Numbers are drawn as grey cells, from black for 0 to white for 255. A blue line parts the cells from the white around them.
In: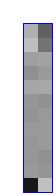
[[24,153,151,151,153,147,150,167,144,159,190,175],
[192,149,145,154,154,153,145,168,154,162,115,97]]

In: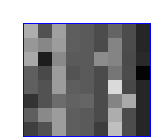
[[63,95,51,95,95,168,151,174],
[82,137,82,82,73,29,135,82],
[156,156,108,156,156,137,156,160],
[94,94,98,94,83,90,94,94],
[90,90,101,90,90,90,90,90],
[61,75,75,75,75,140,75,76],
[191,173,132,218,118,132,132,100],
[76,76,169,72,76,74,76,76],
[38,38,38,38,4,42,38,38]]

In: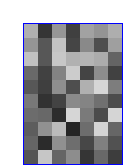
[[84,101,93,108,120,87,105,193,149,176],
[198,43,145,104,50,63,65,87,87,53],
[101,144,187,44,67,143,131,199,195,150],
[141,110,37,214,138,78,204,177,69,64],
[53,71,109,122,132,176,68,180,137,162],
[104,128,212,75,112,214,141,172,78,148],
[61,81,102,213,76,125,65,100,159,174]]

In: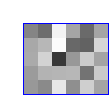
[[152,155,170,168,133],
[138,179,211,183,109],
[231,181,56,252,243],
[143,183,152,104,165],
[207,115,203,98,106],
[164,202,164,214,165]]

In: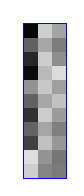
[[206,222,65,99,49,98,146,11,39,97,7],
[132,148,192,165,204,167,200,185,205,167,206],
[122,118,151,128,155,193,159,219,142,124,163]]

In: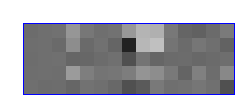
[[111,110,109,110,108],
[108,111,111,111,111],
[109,110,112,106,113],
[102,155,102,141,150],
[114,126,103,106,119],
[111,116,108,113,111],
[104,118,112,101,114],
[80,125,80,34,152],
[90,148,116,183,180],
[121,141,102,192,176],
[111,121,107,116,120],
[113,100,108,107,101],
[118,128,104,118,97],
[112,109,107,111,107],
[80,136,110,98,122]]

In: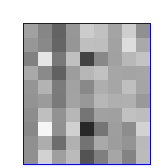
[[144,144,136,141,147,149,169,129,151,161],
[210,173,245,191,155,179,138,229,137,134],
[159,109,145,146,122,123,97,121,101,99],
[187,177,208,183,163,162,157,192,150,151],
[83,115,40,117,152,137,183,67,191,204],
[127,169,117,161,183,174,193,136,190,193],
[166,157,158,160,175,166,166,161,162,164],
[131,148,141,193,176,191,164,184,221,206],
[187,185,210,189,153,165,166,195,169,144]]

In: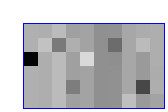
[[176,176,176,4,176,176],
[174,174,174,174,194,174],
[187,187,187,187,122,187],
[160,125,160,160,175,160],
[163,163,163,217,163,163],
[144,144,144,144,144,144],
[145,145,145,143,108,145],
[191,167,167,167,167,167],
[154,71,154,154,187,172],
[163,174,172,174,174,174]]
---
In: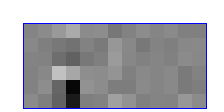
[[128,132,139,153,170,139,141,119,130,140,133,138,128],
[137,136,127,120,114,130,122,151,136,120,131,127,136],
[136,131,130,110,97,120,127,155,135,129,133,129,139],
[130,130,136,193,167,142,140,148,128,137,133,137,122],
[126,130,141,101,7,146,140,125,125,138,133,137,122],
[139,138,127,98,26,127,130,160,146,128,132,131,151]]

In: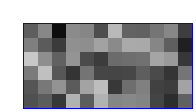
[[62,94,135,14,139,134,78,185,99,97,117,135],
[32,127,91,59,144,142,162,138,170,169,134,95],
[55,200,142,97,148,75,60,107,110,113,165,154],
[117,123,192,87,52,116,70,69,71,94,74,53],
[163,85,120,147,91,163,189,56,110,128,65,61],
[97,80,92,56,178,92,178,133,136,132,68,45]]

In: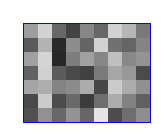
[[121,158,211,104,67,135,103,210,182],
[132,90,179,41,141,100,210,113,101],
[147,160,212,39,125,161,135,191,136],
[75,98,209,92,74,65,122,167,152],
[144,165,173,131,139,172,71,203,172],
[96,73,203,76,106,60,110,172,130],
[142,80,145,104,148,102,228,76,110]]

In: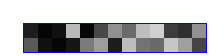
[[145,30,5,17,186,8,72,145,107,190,208,61,47],
[69,89,16,5,22,122,157,29,189,115,106,198,159]]

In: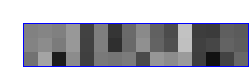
[[91,129,133,128,152,66,126,53,106,138,97,76,194,61,59,95],
[93,131,140,123,152,65,126,47,105,144,99,80,192,64,70,99],
[103,114,164,28,140,63,121,117,123,74,150,140,155,62,17,67]]

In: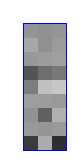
[[149,148,145],
[155,167,144],
[159,152,155],
[120,84,110],
[199,125,192],
[153,157,156],
[176,146,96],
[154,153,149],
[46,59,171]]

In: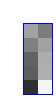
[[124,163],
[161,128],
[173,98],
[175,93],
[244,47]]
